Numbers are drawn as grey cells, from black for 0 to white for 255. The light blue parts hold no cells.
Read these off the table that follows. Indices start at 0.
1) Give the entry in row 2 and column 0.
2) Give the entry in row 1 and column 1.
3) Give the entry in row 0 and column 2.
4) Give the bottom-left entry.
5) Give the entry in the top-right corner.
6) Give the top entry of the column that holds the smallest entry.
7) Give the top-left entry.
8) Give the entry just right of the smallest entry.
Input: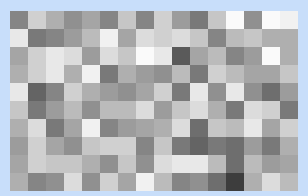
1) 165
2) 121
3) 175
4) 175
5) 241
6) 250
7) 133
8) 175

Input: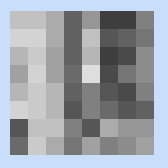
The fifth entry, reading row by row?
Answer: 150
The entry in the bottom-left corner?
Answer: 106
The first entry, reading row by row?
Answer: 193
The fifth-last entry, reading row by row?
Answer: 117
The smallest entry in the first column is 86
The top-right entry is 128
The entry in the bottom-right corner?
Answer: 161
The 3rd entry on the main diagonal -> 161
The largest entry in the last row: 202
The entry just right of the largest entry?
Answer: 74
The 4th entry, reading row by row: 97
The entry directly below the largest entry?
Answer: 128
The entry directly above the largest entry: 182
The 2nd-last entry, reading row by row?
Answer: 140
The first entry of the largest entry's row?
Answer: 161
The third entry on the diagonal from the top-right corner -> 62
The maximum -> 222

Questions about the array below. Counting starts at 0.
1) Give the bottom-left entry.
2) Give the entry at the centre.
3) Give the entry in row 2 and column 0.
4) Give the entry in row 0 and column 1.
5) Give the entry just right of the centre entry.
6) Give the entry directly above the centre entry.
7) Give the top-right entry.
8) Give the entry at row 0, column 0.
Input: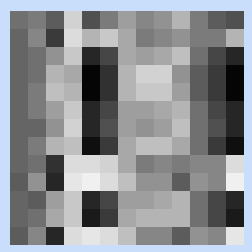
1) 92
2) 158
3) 101
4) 123
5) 146
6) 158
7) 80
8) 112

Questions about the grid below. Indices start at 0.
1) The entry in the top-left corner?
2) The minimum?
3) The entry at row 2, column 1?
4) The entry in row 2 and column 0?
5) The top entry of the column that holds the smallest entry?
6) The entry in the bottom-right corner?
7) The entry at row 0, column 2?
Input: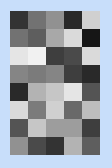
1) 51
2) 22
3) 241
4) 229
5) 208
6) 94
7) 145

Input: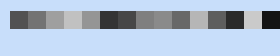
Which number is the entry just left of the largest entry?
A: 42
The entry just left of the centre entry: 71
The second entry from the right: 202
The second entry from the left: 115

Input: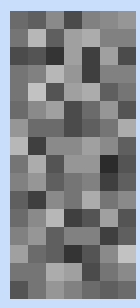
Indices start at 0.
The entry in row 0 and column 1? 95
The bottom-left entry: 84
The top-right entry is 150
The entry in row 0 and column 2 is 138
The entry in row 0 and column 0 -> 107
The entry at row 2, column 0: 75
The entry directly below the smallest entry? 63
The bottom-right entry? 107
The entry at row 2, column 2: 52
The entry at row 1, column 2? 95
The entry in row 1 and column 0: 117

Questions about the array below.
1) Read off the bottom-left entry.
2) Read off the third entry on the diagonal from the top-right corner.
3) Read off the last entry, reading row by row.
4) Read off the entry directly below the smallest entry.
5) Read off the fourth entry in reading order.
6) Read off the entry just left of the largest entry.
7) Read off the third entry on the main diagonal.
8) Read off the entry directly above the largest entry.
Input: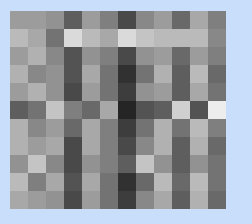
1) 168
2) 105
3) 105
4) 61
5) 94
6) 83
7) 136
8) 115

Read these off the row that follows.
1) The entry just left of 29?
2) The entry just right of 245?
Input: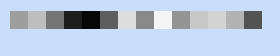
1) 116
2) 148

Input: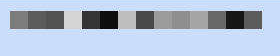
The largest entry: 212
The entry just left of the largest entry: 82

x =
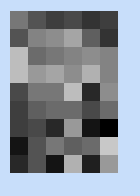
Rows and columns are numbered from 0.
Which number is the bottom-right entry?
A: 153
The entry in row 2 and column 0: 189
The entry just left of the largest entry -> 107
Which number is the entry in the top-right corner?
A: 62
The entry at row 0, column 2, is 62
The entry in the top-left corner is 119
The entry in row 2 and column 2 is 119
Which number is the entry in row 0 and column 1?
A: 83
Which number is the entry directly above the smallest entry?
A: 107
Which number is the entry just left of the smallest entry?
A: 20

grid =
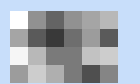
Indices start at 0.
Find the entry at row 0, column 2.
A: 100
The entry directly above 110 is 145
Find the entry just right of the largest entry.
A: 145
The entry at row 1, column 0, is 165
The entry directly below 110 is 122
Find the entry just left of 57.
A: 90
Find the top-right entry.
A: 184
